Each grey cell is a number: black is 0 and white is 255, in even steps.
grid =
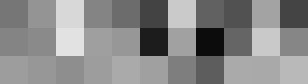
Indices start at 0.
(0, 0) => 118
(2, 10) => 185
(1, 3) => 159
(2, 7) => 93
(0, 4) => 108
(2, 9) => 169
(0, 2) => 216
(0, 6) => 202
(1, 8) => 101
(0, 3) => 132
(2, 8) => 170

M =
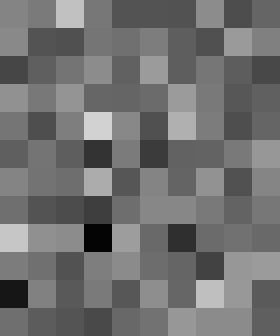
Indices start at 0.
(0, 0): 132
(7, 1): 83
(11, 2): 84
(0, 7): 140
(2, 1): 95
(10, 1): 129
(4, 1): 78
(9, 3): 126
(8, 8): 113
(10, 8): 152
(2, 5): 155
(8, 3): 4
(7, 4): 110
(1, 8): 154
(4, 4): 136
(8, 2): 140
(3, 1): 120
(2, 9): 72
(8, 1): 144
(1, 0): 137
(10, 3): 122
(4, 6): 176
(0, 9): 101
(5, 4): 123
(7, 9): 119
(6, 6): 100
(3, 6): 155
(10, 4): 87
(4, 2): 126
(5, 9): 151
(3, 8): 87
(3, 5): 107
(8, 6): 47
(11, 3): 73
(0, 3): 119

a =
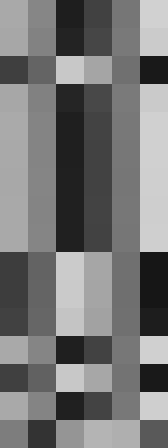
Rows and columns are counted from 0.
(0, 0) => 169
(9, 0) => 61
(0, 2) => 30
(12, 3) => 66
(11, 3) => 162
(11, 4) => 112
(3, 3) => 72
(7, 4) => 119
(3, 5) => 202
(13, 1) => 97
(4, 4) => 120
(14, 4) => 120
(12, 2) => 31
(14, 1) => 132
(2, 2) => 200
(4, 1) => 132
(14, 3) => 67
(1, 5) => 203
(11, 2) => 196
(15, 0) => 125
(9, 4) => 112
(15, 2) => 149
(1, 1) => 130
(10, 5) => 22
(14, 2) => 32
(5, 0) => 169
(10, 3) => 165
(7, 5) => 206
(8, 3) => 66
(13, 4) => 115
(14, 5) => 207
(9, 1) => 99

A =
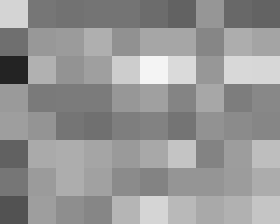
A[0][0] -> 212
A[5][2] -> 173
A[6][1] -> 155
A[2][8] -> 216
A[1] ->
[111, 152, 155, 175, 145, 166, 166, 134, 173, 164]
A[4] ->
[158, 148, 117, 112, 126, 130, 116, 146, 139, 134]
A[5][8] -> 157
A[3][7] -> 167
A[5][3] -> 165
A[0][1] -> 118
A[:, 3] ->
[116, 175, 159, 123, 112, 165, 161, 134]
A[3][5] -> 160
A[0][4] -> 116
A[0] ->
[212, 118, 114, 116, 116, 108, 98, 150, 104, 99]
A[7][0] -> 82
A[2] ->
[35, 177, 147, 159, 205, 244, 218, 151, 216, 215]
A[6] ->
[118, 155, 173, 161, 139, 131, 149, 149, 156, 172]
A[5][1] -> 170

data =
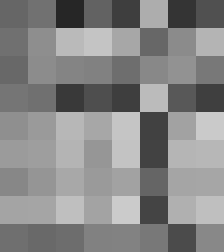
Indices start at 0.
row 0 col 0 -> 102
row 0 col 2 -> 38
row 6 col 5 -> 101
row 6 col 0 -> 135
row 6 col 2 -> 168
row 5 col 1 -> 158
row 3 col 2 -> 57
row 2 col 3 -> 129
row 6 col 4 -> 162
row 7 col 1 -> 165
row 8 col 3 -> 129
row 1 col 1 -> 142
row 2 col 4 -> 110
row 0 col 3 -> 98
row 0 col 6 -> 52
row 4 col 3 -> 167
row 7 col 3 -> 163
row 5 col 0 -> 155
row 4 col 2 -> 183
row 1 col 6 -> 139
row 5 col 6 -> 181
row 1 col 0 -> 112
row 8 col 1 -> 105
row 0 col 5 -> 173
